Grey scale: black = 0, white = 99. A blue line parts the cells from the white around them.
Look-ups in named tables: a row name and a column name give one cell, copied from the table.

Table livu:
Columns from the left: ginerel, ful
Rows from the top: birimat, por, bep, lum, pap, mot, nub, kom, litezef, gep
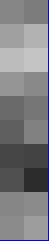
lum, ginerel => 58
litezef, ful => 54
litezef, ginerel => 52
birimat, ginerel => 52
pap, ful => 46
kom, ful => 17
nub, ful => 26
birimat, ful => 48
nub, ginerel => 27
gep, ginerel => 54
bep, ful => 76
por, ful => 69
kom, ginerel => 31
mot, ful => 50
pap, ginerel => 41
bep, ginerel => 73
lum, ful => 53
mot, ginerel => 37

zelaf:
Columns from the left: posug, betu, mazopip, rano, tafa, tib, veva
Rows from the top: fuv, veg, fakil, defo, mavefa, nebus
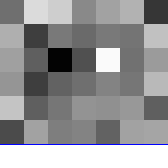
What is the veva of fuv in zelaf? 21
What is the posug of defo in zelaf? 58
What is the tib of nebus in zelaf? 63
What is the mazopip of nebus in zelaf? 49
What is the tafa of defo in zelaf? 51
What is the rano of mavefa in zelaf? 57
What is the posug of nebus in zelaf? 29
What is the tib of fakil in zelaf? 44
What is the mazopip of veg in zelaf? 47
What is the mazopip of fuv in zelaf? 80
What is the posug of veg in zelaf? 68
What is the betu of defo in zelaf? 24
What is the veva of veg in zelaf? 75
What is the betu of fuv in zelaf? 85
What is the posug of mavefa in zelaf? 76
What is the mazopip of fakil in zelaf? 1

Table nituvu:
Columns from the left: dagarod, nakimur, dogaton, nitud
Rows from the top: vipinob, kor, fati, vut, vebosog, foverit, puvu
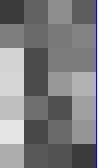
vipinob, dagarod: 23
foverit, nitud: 58
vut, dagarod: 83
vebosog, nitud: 62
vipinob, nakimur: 38
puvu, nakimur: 34
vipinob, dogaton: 55
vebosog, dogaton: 31
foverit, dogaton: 41
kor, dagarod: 49
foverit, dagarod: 89
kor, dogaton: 47
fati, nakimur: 29
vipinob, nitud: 36
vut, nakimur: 29
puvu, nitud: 23
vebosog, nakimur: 43
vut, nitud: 69
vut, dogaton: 59
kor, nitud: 51
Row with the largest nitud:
vut

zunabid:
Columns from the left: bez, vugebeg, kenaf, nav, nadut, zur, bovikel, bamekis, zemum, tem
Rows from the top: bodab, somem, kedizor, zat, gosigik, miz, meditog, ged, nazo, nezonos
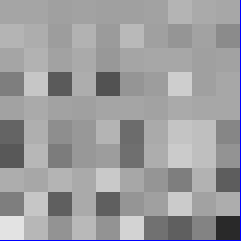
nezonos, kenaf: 57
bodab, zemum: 66
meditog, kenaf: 48
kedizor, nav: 66
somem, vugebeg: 67
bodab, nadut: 62
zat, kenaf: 35
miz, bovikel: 66
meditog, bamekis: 79
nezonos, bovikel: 44
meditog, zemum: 74
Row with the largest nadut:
ged

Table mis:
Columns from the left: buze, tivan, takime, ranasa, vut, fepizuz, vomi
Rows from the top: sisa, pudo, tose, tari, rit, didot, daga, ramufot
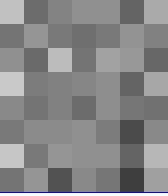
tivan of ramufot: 58
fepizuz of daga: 39
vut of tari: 55
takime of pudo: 47
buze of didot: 47
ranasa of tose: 45
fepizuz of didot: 29
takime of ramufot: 32
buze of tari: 78
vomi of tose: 40
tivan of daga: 47
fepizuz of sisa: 39
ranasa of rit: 42
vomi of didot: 53
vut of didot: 48
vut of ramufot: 46
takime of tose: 73
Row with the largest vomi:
daga

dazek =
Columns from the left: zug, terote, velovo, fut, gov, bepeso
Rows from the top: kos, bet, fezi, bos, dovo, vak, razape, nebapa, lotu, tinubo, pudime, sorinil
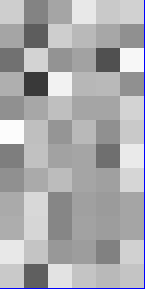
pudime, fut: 61
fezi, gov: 31
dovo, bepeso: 82
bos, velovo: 94
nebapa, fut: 64
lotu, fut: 62
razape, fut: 64
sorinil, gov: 72
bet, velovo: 80
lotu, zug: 66
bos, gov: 72
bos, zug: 68
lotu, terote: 84
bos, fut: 71

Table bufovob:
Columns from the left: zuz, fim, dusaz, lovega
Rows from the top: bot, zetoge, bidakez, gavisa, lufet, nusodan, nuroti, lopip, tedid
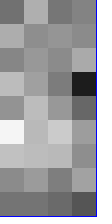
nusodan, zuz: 95
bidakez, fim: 59
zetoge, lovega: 54
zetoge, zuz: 67
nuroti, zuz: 75
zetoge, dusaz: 58
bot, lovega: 51
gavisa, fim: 62
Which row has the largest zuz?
nusodan

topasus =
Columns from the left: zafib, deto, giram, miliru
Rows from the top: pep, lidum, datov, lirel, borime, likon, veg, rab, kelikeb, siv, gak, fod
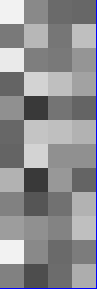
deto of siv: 56
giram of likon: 74
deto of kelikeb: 33
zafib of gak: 94
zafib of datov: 91
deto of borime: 22
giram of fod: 42
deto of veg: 82
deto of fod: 30
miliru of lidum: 74
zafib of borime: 56
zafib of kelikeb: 50
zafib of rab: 69
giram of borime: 45
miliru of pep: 40
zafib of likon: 40
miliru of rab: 39
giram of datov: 47
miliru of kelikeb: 69

